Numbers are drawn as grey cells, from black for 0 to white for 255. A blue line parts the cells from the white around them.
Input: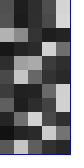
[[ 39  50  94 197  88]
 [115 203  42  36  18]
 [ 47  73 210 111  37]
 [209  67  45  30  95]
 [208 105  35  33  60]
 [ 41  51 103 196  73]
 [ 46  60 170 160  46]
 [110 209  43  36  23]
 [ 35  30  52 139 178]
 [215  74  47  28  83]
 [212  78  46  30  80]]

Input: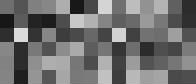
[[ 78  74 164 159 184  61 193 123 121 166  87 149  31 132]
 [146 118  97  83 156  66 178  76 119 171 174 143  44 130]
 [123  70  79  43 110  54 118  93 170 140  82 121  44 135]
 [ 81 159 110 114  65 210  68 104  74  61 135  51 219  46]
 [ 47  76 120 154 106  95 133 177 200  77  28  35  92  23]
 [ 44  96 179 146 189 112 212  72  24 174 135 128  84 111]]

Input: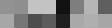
[[166 175 169  31  92  77 118 167]
 [ 95 181 126  18 195 195 143 146]]

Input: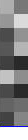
[[133  66]
 [109 100]
 [ 42  73]
 [141 194]
 [ 41  64]
 [180  87]
 [146  75]
 [218 150]
 [119 174]]

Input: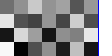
[[ 22 192  29 144  80   3 248]
 [232 128 143  21 158 216  22]
 [ 78 206  69 149  66  82 229]
 [152  85 162 147 201 145 112]]

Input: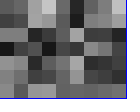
[[113 106  99 102  98 153 150  89 137]
 [ 48  62  70 148 100  71  64 111 129]
 [ 64  52  45 166 115  93  41 135 146]
 [ 68 117 137  55  70  23  81  65  23]
 [ 36  63  61 163  93  59  37 126 126]
 [158 133 126  28  90 151 163  75  64]
 [192 125  97  38 105 197 161 102  90]]

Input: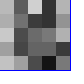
[[121  20  75 160 194]
 [ 58 100 100  70 160]
 [177 121 107  76 201]
 [147  51  60 113 174]
 [180  51 208  92 185]]

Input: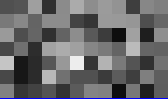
[[ 93  30 120  14 129 132  91  50  84  66  54 130]
 [ 94 127  62  92  59  81  81 113 184  43  23  72]
 [113  48  84 122 179  53 237 152  87  42  23 197]
 [ 98 101 187 100 122 134 160 172 162  45 112  71]
 [142  30 161  14  60  89 141  99  48 101  78 154]
 [102  78 150 153 154  53  67 140 140 100 136 121]
 [127 135  62 147 155 141 171 139  48 159  84  80]]
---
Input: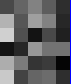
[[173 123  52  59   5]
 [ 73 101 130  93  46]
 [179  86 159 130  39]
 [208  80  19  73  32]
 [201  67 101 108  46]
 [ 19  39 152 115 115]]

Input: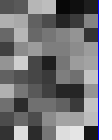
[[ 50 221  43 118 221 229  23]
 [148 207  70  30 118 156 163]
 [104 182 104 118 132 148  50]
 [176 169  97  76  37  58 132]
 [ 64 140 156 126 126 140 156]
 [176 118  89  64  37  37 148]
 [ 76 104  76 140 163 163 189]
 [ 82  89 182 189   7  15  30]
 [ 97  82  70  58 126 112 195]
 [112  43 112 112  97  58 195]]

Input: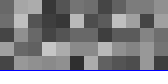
[[110 191  84  62  55 185  77  91 191 160  69 160]
 [104 166 172  55  84 116 110  69  97 124 124 144]
 [ 69 152 144 138 144  47 172  97  84  77 152  62]
 [ 69 144 104  69  84 104 104  62  91  91 132 110]
 [160 104  97 198 172 138 138 185 144 132 152 116]]

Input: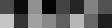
[[197  53 161 137  96 182 102  31]
 [ 74  11 145   4  67  37 130  81]]

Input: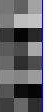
[[126 188 194]
 [139 132 155]
 [ 61 104  45]
 [118  96 162]
 [ 90  76 168]
 [104  45  76]
 [ 84  12   5]
 [ 53   5  39]]

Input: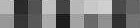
[[152  54  88 170  29 164 106 144  48 113]
 [184  42  81 192  67 184 200 207  74 100]]
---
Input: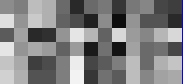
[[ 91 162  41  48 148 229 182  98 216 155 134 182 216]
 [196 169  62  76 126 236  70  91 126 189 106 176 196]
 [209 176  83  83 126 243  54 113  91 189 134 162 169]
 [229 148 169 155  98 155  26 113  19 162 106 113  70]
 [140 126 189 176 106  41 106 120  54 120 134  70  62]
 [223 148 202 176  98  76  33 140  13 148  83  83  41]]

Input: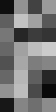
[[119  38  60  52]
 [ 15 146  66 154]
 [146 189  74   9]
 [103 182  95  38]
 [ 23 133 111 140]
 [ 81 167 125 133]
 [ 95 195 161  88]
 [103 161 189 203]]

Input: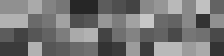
[[ 92  67  86  99 125 170 178  67 112 131  92  99  73 118 112  73]
 [178 178 106 118 162  79  86 150 125 162 199 106  99 137  51 144]
 [144 144 170 131 118  38  38  92  79  67 137 150 185 137 193  99]
 [ 59  59 178  86  92 106 112  51  59 156  59 185 185 156 170  51]]

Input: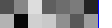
[[179   7 208 201 143  88 157]
 [ 80 135 221  95 109 123  35]]

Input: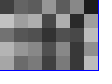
[[114  86  80  50  80  72 188]
 [ 64 100  92 150  92 136  28]
 [166 107 122  64 122  56 188]
 [180 150 136  80 136  56 143]
 [194 158 174  72 174  42 158]]

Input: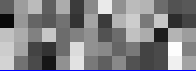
[[205 164  67  51 108 219 145 137 101 121  67  74 253 129]
 [211 114  74  22 145 226 121  95 137  82  67  74 240 164]
 [  9 151 101  88 114  51 164  59 180 205 121 199  44  67]
 [193 172 129 199 108 129 145  82 108 193 172  29 180 157]
 [ 95 157 187  95 172  59 137 234 145 187 180 108  82  88]]
